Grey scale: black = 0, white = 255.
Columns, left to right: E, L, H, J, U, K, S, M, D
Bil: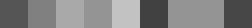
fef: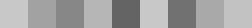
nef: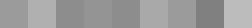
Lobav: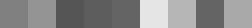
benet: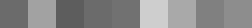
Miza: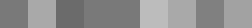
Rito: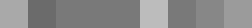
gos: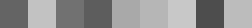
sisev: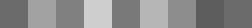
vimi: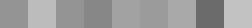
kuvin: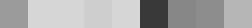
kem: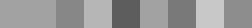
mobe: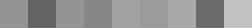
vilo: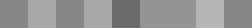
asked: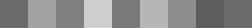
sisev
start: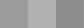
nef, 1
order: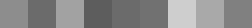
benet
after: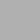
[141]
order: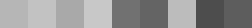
gos

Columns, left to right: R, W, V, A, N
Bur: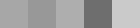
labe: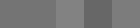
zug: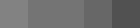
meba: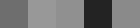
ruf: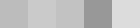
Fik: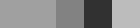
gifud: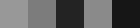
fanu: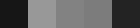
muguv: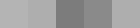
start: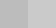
ruf, 1
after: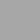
[152]
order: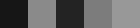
gifud
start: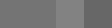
labe, 1
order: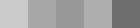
Bur
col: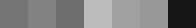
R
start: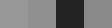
meba, 2

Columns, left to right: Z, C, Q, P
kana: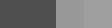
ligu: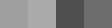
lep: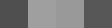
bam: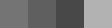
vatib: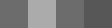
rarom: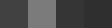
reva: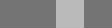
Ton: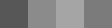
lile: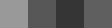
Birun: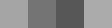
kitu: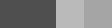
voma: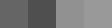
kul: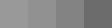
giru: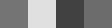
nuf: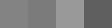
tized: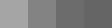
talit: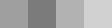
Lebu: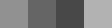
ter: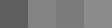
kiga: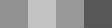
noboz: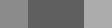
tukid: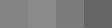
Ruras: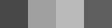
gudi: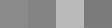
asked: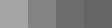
tized
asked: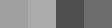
ligu
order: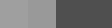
kana
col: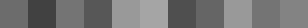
Z

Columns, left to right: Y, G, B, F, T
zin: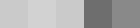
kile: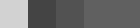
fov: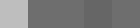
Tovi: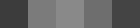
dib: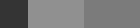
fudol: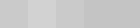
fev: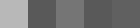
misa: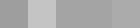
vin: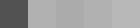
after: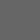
[110]
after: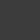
[123]
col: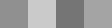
B

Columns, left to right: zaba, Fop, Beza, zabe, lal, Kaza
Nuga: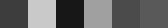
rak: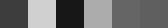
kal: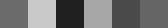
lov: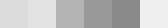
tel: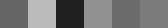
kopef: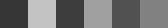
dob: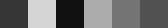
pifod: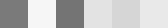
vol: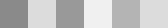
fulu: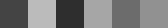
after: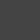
[187]
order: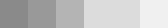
vol
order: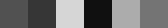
dob
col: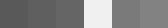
Kaza

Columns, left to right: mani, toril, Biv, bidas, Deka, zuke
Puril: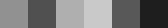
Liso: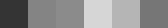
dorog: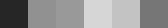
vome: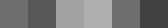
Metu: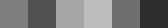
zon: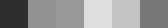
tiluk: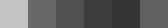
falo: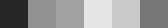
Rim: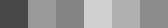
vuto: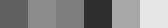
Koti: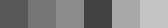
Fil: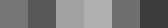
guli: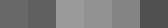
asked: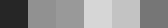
dorog
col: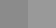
Biv
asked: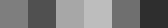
Metu

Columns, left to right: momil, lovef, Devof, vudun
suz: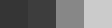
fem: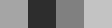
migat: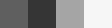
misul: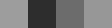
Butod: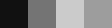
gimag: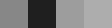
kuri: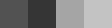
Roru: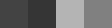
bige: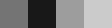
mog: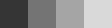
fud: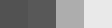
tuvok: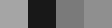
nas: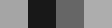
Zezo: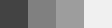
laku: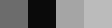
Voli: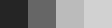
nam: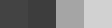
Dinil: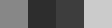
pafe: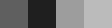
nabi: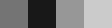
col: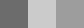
Devof
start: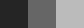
Voli, 1
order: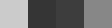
suz
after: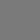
[143]
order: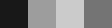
bige

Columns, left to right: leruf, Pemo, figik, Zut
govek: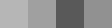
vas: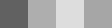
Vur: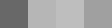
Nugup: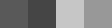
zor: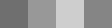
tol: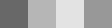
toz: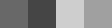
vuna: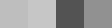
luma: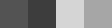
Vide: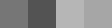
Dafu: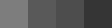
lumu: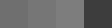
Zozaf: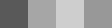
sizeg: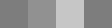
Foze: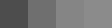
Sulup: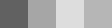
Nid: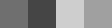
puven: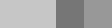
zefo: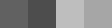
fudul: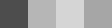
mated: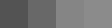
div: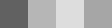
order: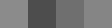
Foze
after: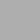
[221]

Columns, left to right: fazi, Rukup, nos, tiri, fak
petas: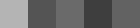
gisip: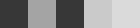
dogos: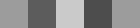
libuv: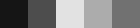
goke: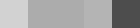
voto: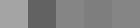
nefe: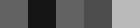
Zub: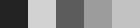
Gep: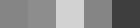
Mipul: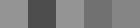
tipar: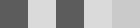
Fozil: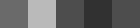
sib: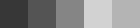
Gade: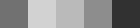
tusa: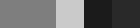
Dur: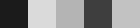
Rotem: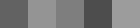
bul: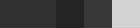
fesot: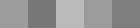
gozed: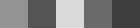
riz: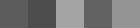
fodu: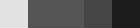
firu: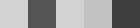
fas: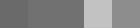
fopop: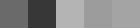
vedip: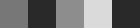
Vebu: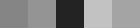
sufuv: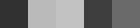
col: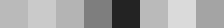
nos
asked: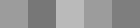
fesot
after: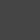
[27]
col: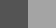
Rukup

